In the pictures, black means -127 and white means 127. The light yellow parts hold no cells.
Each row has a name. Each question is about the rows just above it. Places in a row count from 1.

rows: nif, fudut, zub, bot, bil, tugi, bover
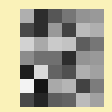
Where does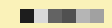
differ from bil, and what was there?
5, [47]
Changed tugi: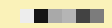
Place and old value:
1, [115]
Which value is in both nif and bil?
[47]
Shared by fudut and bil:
[47]
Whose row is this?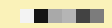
tugi
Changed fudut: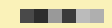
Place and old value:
4, [-61]
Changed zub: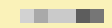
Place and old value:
4, [67]

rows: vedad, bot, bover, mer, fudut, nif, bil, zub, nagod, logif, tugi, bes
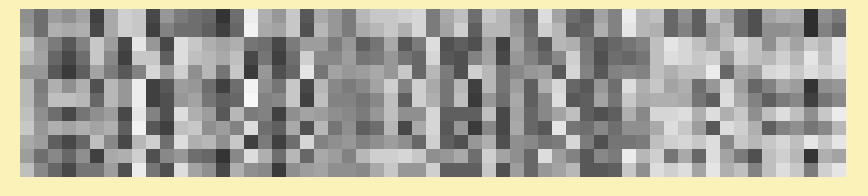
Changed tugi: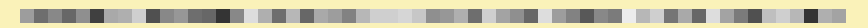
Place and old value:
32, [41]
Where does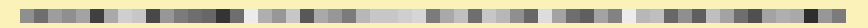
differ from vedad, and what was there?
58, [15]
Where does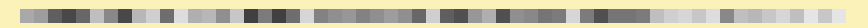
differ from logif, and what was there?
52, [71]

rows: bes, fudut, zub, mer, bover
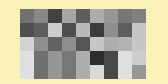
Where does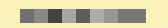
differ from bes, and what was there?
9, [0]
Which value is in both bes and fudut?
[-34]
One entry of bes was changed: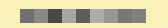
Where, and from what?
3, [-61]
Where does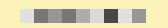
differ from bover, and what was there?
2, [-15]
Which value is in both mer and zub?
[45]
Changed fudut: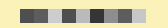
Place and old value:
6, [-68]
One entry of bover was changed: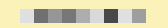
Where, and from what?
9, [22]

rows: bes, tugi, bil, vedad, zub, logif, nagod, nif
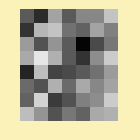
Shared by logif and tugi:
[35]
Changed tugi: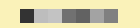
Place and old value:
2, [54]
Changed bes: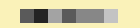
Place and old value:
2, [-84]
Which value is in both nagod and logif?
[-45]
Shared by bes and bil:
[-37]
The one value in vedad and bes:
[-37]
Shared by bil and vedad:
[-37]

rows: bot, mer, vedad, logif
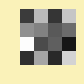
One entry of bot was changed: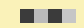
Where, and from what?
3, [-74]
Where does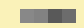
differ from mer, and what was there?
1, [16]
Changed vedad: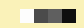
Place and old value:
4, [-105]
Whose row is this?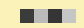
bot

